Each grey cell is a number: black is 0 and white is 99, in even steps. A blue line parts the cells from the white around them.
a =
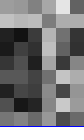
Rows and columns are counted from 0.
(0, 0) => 61
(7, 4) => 78
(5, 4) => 76
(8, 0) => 46
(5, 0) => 34
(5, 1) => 34
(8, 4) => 29
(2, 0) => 13
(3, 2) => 19
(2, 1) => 7
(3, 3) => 74
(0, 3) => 65

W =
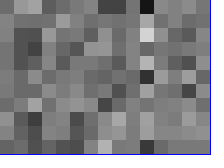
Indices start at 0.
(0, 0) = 42
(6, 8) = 31
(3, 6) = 57
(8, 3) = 49
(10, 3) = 39
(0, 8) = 26
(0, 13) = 54
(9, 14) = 56
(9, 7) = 55
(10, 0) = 39
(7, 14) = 43
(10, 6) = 51
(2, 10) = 82
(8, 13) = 60
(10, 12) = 47
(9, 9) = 48
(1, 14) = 44
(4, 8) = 35
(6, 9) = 43
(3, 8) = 43
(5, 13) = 61
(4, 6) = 47
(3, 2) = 26
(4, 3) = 52
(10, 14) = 47
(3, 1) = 32
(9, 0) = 51
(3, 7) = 58
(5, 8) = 44
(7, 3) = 44
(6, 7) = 47
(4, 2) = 37

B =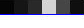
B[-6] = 2
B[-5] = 8
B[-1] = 6
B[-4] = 16

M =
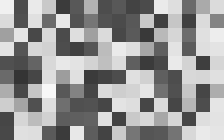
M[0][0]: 93
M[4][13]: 82
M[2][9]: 35
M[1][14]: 85
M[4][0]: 31
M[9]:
[28, 87, 86, 35, 23, 90, 36, 26, 79, 46, 33, 34, 45, 84, 91, 89]
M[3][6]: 33
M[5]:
[41, 20, 27, 86, 61, 87, 23, 26, 30, 87, 81, 37, 30, 84, 83, 87]
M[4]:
[31, 29, 39, 84, 90, 88, 82, 74, 85, 37, 23, 28, 91, 82, 24, 83]
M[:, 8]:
[34, 29, 28, 91, 85, 30, 80, 88, 26, 79]
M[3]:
[88, 33, 83, 81, 30, 25, 33, 73, 91, 86, 65, 37, 88, 35, 86, 88]
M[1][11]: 25
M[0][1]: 30
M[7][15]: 89
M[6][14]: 27
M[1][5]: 32
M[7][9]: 86
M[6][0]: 67
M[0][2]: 91
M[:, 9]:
[26, 34, 35, 86, 37, 87, 82, 86, 78, 46]
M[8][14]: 86
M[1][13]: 25
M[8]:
[27, 83, 73, 81, 36, 37, 38, 87, 26, 78, 84, 65, 83, 27, 86, 88]
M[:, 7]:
[30, 32, 85, 73, 74, 26, 85, 27, 87, 26]
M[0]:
[93, 30, 91, 78, 23, 34, 69, 30, 34, 26, 29, 91, 86, 41, 66, 85]

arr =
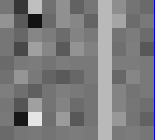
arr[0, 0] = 46
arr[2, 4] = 42
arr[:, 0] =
[46, 57, 46, 46, 41, 44, 49, 46, 47, 41]
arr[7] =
[46, 33, 62, 45, 51, 42, 45, 72, 51, 46, 43]
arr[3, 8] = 43
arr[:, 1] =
[21, 35, 40, 28, 47, 58, 43, 33, 9, 46]
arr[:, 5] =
[38, 52, 51, 57, 47, 40, 47, 42, 34, 48]
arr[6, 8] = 51
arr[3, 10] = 34
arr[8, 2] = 89
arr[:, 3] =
[44, 41, 48, 52, 45, 39, 45, 45, 43, 45]
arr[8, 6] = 45
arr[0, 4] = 56
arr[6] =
[49, 43, 37, 45, 49, 47, 45, 72, 51, 45, 47]
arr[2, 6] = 47
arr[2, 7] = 72
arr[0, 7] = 72
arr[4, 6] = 47
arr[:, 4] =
[56, 56, 42, 35, 48, 35, 49, 51, 60, 47]
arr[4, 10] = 47
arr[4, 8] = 48
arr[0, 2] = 74
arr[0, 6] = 46
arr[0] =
[46, 21, 74, 44, 56, 38, 46, 72, 55, 45, 41]

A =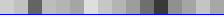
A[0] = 80
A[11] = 22
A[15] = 65
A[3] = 73
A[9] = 61

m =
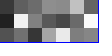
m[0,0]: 22
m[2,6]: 52
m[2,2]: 21
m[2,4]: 91
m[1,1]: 94
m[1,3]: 34
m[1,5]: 41

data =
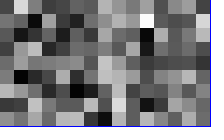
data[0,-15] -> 27
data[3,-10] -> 42
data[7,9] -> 36
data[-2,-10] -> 35
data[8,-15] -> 56
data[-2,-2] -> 54
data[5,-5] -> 30
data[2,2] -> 20
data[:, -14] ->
[84, 38, 8, 59, 61, 1, 59, 25, 45]
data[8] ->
[56, 45, 65, 41, 71, 73, 21, 5, 70, 36, 71, 52, 37, 67, 42]
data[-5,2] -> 46
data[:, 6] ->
[35, 43, 22, 40, 33, 45, 11, 72, 21]
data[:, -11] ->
[27, 23, 11, 25, 51, 67, 30, 35, 71]
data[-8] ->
[45, 38, 4, 62, 23, 13, 43, 55, 69, 59, 98, 35, 30, 33, 83]
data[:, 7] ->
[70, 55, 65, 49, 76, 74, 38, 31, 5]
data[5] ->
[48, 1, 16, 28, 67, 18, 45, 74, 70, 60, 30, 51, 57, 71, 39]
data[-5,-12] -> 48
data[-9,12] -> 53
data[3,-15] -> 25
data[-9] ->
[27, 84, 49, 24, 27, 38, 35, 70, 58, 47, 62, 31, 53, 61, 26]
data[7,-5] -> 7
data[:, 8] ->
[58, 69, 42, 34, 60, 70, 73, 85, 70]
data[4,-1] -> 20
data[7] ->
[22, 25, 75, 47, 35, 35, 72, 31, 85, 36, 7, 23, 64, 54, 40]
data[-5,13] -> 31
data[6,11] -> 33
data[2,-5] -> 3
